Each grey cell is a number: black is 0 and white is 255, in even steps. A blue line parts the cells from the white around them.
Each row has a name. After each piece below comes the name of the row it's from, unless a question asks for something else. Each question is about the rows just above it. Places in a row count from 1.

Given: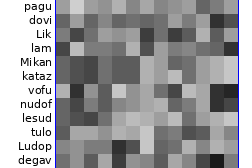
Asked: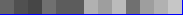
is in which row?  kataz
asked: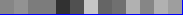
Ludop
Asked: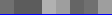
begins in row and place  Mikan, 4
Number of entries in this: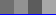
4
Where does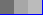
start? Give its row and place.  lesud, 4
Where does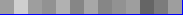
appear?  pagu
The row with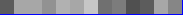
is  tulo

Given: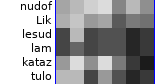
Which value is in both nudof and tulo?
[185]
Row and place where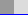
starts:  kataz, 1

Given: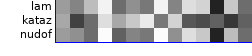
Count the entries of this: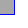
1
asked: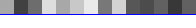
kataz
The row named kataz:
[168  65 109 222 168 200 234 120 211  87  76  97  56  97]

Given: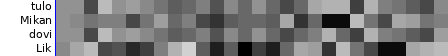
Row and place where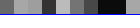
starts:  Lik, 17
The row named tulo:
[146 146  72 187 146 158 137 116  93 104 127  82 137 104 146 104  72 104
 167 178 178  63 178 127 116  93  72 137]
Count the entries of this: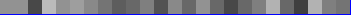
25
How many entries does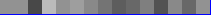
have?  15
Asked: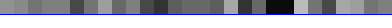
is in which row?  Mikan

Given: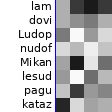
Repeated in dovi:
[175]
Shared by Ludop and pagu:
[153]
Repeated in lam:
[57]

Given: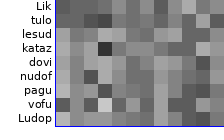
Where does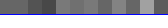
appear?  tulo
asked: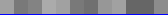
lesud
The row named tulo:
[102 102  83  72 121 112 121 102 131 102 161  92]

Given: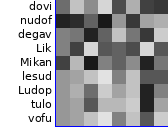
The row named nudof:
[ 34  44  98  25 151  56 163 175]
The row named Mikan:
[ 65 184  25 129  98 140  34 118]
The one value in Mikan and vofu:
[129]
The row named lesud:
[151 163 194 226 129 194  87  87]

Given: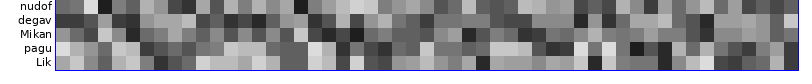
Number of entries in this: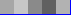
5
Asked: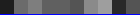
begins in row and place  Mikan, 22
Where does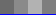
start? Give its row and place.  Mikan, 37
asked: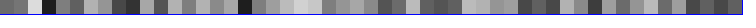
nudof
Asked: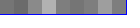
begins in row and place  Mikan, 36

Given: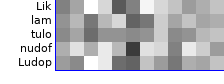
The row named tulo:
[138 165 109 147 147 138 147 205 138 147 184 195]
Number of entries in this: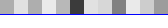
12
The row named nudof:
[174 225 174 234 184  59 225 215 129 234 205 156]
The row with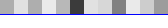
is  nudof

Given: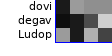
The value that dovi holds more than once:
[143]
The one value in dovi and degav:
[26]
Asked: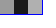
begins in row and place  Ludop, 1
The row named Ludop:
[155  26 176  67]

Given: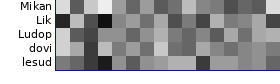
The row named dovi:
[209 168  59 188 123 156 112 200 112 102 168 134 112 134 145 123]
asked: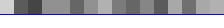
Ludop

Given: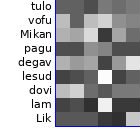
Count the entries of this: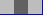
3
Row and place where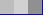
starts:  vofu, 3
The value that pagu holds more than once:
[78]

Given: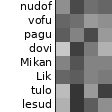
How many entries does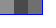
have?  3
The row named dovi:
[200  63 122 177]
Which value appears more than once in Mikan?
[131]
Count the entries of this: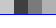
4

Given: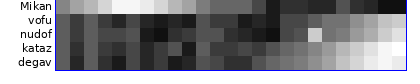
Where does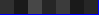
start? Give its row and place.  degav, 4
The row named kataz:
[ 93  48  93  59  48  71  38  59  82  26  93  59  59  71  59  82 102 114
 133 154 183 204 225 246 255]
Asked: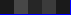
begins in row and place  degav, 5
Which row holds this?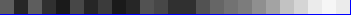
degav
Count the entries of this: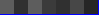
7
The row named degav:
[ 93  38  93  48  26  71  38  59  26  38  82  71  48  48  82 102 114 124
 143 163 194 213 235 246 235]

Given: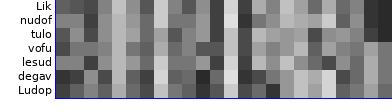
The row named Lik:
[ 96  86  74 130 193 142  86 203 130  86 142  64 212  64 172 130 193 161
 106 172 106 130  52  42]
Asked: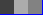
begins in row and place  Lik, 14
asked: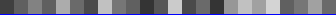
Ludop
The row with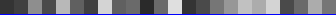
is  degav
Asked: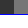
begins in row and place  nudof, 14

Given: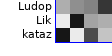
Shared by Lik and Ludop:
[174]
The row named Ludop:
[174 143 131  54]
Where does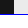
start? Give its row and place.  kataz, 1
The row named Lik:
[235  22 163 174]
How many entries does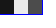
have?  3

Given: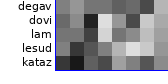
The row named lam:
[117 117  65 212 117 139 190 160]
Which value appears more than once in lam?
[117]
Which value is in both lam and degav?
[117]
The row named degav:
[128 150 117 117  96 106  74 181]

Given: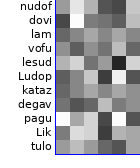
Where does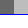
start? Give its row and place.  degav, 3
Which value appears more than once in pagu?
[252]
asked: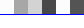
pagu

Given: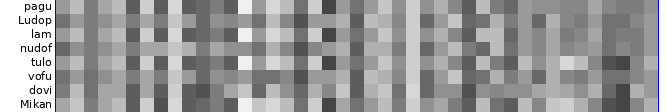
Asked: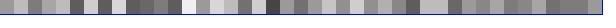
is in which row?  lam
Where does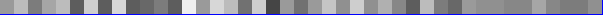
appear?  pagu

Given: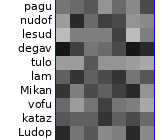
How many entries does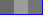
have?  3
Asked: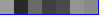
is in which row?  nudof
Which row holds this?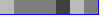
lesud
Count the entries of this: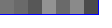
7
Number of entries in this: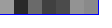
7
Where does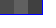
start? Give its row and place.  Mikan, 3
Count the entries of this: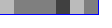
7

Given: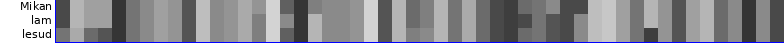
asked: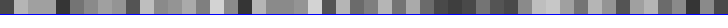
lam
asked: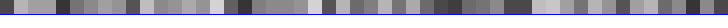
Mikan
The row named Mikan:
[ 73 181 160 160  53 116 138 160 148  84 190 138 148 170 148 211  96  53
 127 138 138 148 211  84 181 107 127 181 116 170 107  73  62 107 116 138
  73  73 190 199 160 116 181 148  84 160 181 107 138  53 138  73]

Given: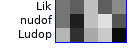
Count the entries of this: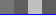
4
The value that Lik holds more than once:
[94]
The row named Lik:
[117  94 192  94 139]

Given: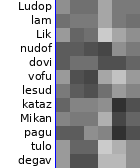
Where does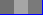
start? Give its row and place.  Ludop, 3
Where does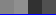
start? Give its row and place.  kataz, 3
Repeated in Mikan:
[122]
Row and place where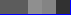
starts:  pagu, 1
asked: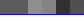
pagu

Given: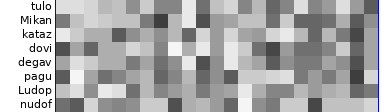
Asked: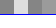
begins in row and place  tulo, 17
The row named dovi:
[ 80 164 102 174 174 213 193 133 245 174 233 155 233 203 112  71 155 112
 112 133 203 102 164]
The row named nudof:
[112  91 213 143 133 143 203 203  80 174 184 155 102 245 143 122 203 203
  71 193 193 193 213]
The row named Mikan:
[122 193 213 203 193 193 122  62 184 233  80 155 164 193 193 112 203 102
 102 112 174  91 143]

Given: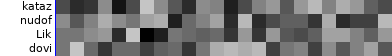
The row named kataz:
[ 75  43  53 140  20  75 197 140  87  43 140 130  31  75 130 152  87 152
 185 130 173 152  96  75]
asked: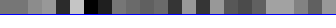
Lik
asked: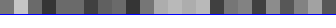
dovi
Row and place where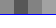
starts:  dovi, 20

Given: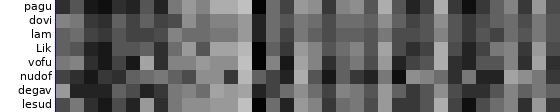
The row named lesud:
[ 76 120  47  24  76  35 153  47 120 142 142 153 153 192   4 109  35 153
 131  56 109 120  76 153  56  56  85 173  67  15  76 109 131  47 153  56]
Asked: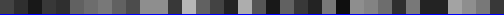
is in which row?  nudof
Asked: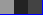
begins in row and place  vofu, 24
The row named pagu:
[ 47  85  24  15  47  35  85  35 120 153 131 173 173 192   4 109  67 153
 142  56 131 142  85 173  85  35  67 173  56  15  56  97 131  56 153  76]
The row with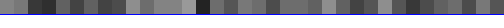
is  dovi
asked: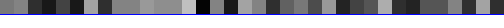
vofu
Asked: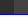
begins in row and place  Lik, 26

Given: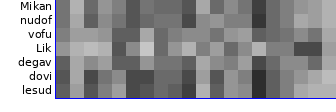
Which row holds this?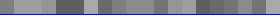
vofu
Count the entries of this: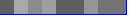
9

